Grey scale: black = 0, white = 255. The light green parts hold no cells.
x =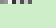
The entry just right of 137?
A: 152
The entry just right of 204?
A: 93

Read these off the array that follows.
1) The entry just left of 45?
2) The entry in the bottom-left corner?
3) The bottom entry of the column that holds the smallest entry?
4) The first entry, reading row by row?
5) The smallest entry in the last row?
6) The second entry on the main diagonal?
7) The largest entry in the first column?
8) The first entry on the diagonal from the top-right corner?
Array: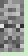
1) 196
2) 131
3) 144
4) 100
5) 115
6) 184
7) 227
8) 131

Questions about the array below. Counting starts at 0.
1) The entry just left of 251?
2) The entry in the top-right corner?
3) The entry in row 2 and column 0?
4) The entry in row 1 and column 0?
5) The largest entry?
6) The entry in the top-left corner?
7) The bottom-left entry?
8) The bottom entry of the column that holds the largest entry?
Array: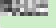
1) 220
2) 179
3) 136
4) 123
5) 251
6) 94
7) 206
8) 123

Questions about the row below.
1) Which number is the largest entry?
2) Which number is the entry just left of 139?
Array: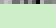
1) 196
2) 126
